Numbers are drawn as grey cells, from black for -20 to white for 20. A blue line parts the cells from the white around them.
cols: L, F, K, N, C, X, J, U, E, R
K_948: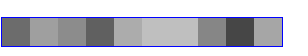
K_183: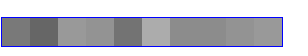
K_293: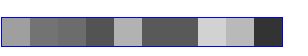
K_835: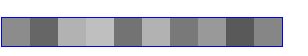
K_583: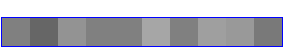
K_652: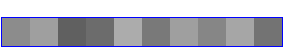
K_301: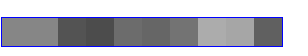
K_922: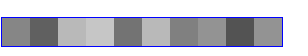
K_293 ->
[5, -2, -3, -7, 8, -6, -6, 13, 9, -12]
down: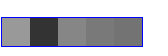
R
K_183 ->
[-1, -4, 4, 3, -2, 7, 2, 2, 3, 4]
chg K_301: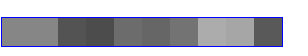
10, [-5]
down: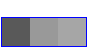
E

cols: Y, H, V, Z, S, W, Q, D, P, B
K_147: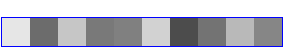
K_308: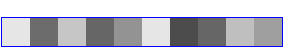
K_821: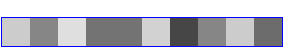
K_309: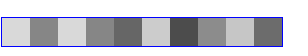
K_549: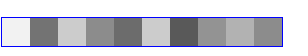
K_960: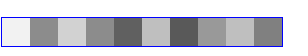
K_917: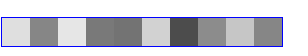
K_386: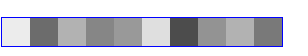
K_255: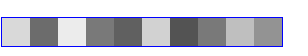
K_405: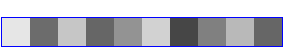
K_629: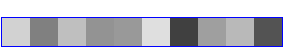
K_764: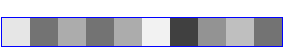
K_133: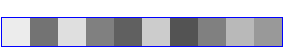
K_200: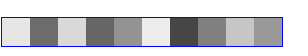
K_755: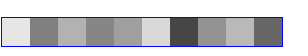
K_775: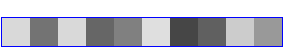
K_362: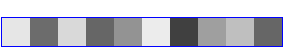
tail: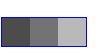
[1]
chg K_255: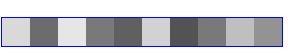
3, [17]
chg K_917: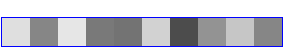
8, [2]
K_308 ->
[16, -3, 11, -4, 3, 16, -8, -4, 10, 5]
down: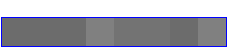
H
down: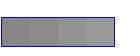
D
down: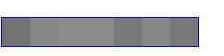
Z

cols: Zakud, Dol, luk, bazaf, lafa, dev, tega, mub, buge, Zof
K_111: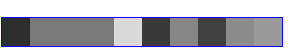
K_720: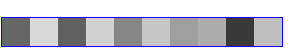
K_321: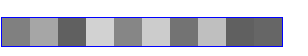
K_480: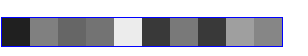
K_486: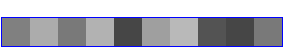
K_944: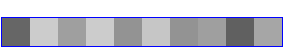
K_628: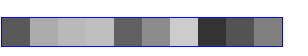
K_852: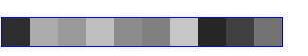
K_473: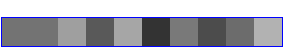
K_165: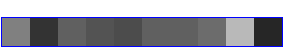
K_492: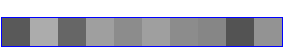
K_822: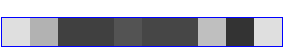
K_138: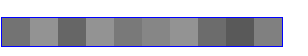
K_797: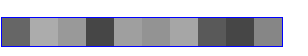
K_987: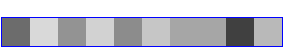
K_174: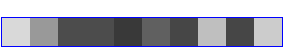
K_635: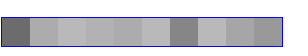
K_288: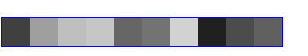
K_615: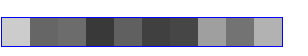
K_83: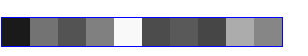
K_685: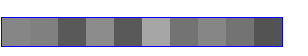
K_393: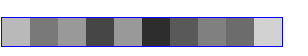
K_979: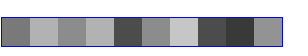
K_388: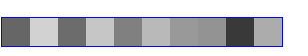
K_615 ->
[12, -4, -3, -11, -5, -10, -9, 5, -2, 8]
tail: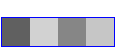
[5, 7, -11, 10]
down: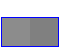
dev
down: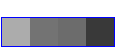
buge
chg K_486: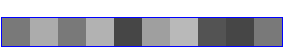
1, [0]
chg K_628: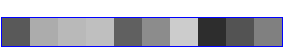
8, [-12]
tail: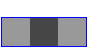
[-13, -6, 0, -3, 13]

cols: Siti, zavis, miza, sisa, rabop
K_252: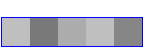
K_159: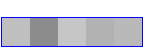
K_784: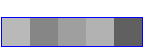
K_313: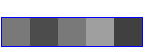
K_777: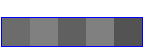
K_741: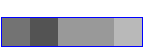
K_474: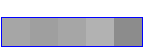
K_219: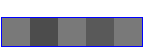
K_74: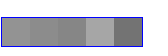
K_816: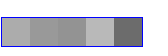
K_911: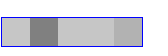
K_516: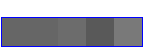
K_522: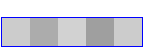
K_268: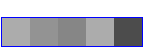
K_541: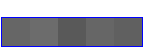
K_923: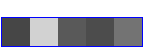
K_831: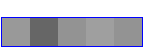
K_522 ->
[12, 7, 13, 5, 12]
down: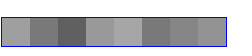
miza
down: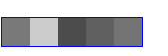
rabop

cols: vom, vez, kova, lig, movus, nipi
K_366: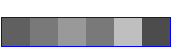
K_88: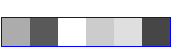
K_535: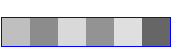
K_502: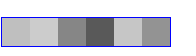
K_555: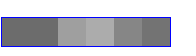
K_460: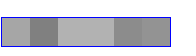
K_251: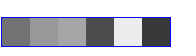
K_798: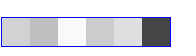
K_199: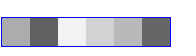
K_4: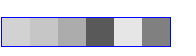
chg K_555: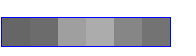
1, [-3]
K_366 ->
[-5, -1, 4, -1, 10, -8]
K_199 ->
[7, -5, 18, 13, 9, -4]
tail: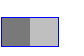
[-8]
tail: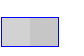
[7, -6, 16, 0]

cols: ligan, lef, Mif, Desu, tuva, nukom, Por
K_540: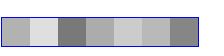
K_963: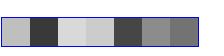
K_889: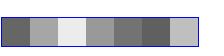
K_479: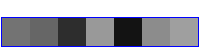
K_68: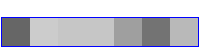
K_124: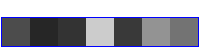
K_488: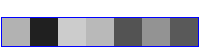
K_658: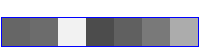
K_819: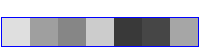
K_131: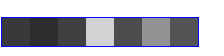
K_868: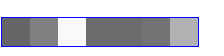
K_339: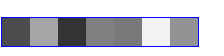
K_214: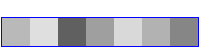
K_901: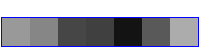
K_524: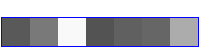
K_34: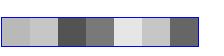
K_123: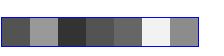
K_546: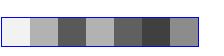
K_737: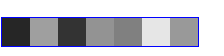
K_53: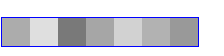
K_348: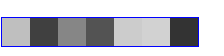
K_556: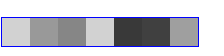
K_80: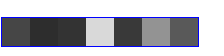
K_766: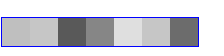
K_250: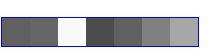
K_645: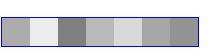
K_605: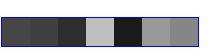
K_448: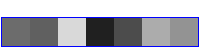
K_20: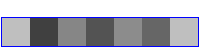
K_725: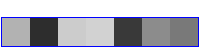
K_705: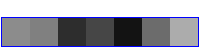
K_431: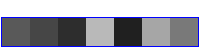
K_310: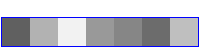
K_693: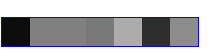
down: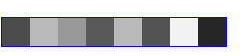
ligan
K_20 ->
[10, -10, 1, -7, 2, -4, 10]
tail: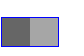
[17, 4, -2, -5, 10]
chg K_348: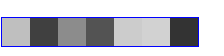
3, [1]

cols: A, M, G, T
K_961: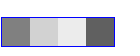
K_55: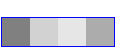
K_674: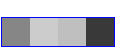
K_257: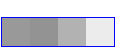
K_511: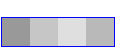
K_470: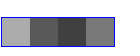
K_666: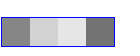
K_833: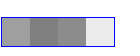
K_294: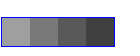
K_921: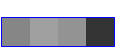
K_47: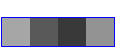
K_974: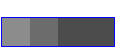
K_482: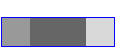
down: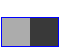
T
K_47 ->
[6, -6, -11, 3]
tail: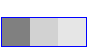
[7]
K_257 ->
[4, 3, 8, 17]

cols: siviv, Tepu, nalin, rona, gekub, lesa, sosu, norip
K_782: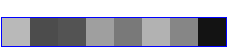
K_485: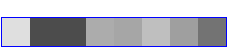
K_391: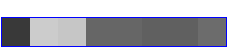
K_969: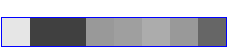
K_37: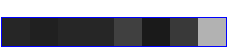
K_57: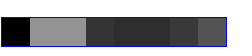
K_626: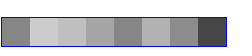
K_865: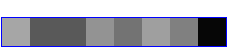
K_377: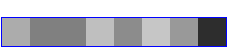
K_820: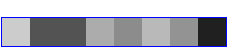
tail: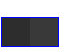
[-7]
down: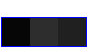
norip

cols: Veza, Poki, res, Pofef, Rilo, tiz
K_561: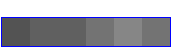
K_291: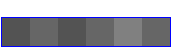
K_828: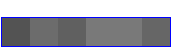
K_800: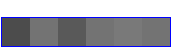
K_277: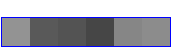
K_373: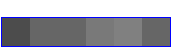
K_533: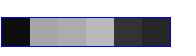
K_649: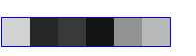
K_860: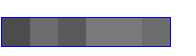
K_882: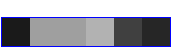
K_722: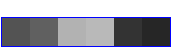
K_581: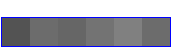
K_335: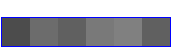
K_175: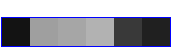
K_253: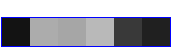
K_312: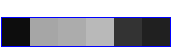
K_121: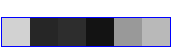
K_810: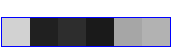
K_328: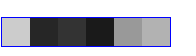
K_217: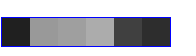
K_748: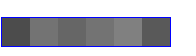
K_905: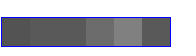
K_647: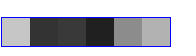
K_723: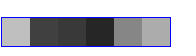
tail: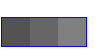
[-4]
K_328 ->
[12, -14, -12, -16, 4, 8]
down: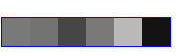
Pofef
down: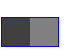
Rilo
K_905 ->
[-7, -6, -6, -3, 0, -6]
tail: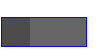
[-1, 0, -4]
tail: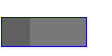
[-4]

